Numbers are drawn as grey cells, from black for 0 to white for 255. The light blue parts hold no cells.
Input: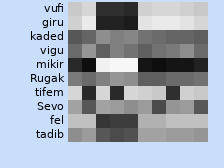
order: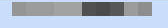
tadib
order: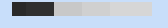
vufi
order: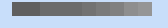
Rugak

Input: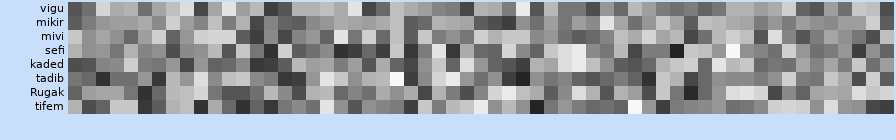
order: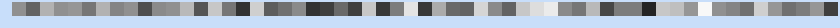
sefi
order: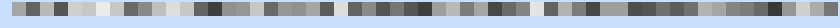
kaded
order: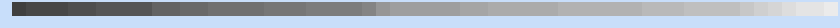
vigu
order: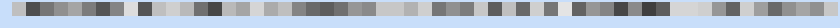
mivi
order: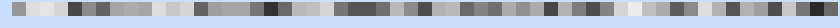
Rugak
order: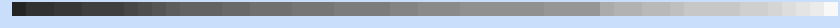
tifem
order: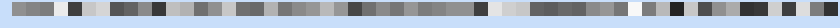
sefi

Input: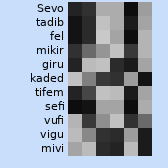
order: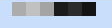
tadib
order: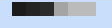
mivi
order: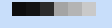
fel
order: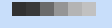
mikir

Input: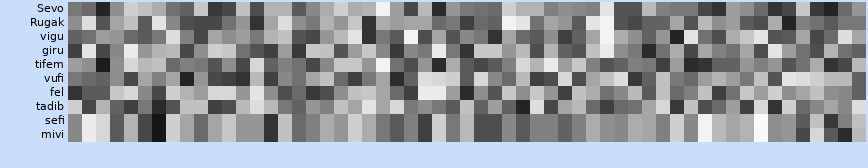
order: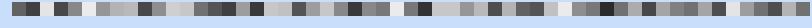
giru
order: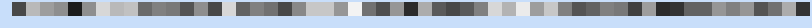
tifem
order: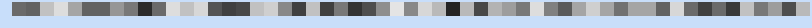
tadib
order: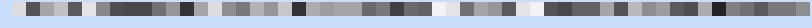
Rugak

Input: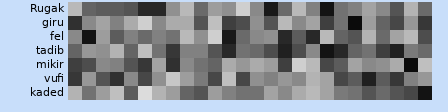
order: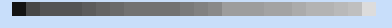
kaded
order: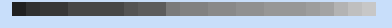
vufi
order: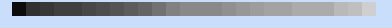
mikir
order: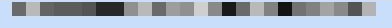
Rugak
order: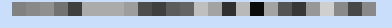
mikir
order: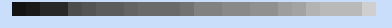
fel
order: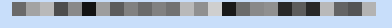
fel

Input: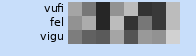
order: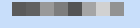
vigu
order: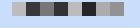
fel
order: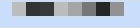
vufi
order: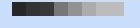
fel

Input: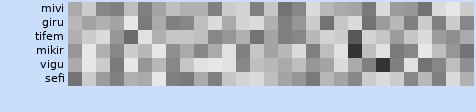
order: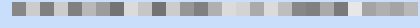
giru
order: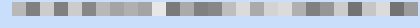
giru
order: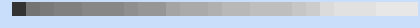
mikir

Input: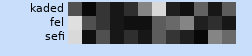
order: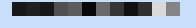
sefi
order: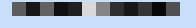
kaded
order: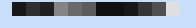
fel
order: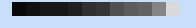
kaded
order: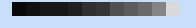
sefi

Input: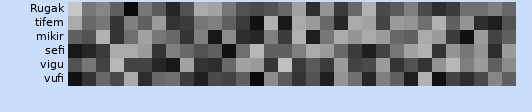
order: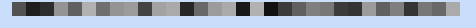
tifem
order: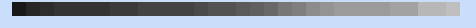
vigu
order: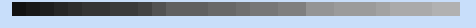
tifem
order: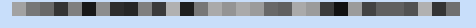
mikir
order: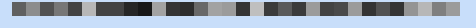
vigu
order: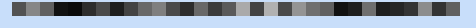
vufi

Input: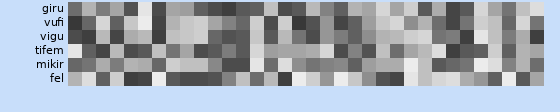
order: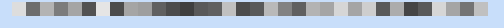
giru
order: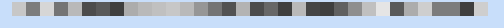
vigu
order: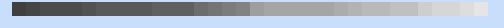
tifem

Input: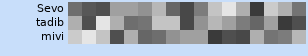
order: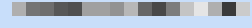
Sevo
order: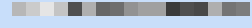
mivi
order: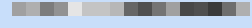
tadib
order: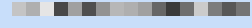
Sevo
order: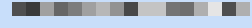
tadib
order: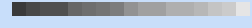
mivi
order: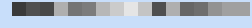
mivi

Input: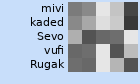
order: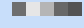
Rugak
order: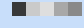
kaded
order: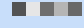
Rugak

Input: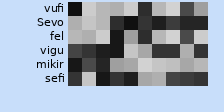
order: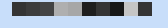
sefi
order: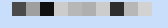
vufi
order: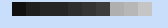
Sevo
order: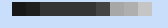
vigu
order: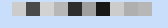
fel

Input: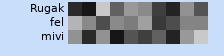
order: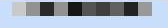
mivi
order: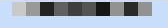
mivi
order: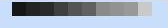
Rugak
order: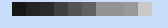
mivi

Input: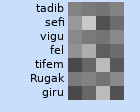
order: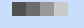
sefi
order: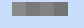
Rugak
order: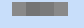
vigu

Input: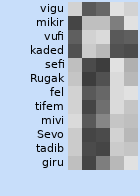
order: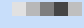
giru
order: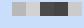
Sevo

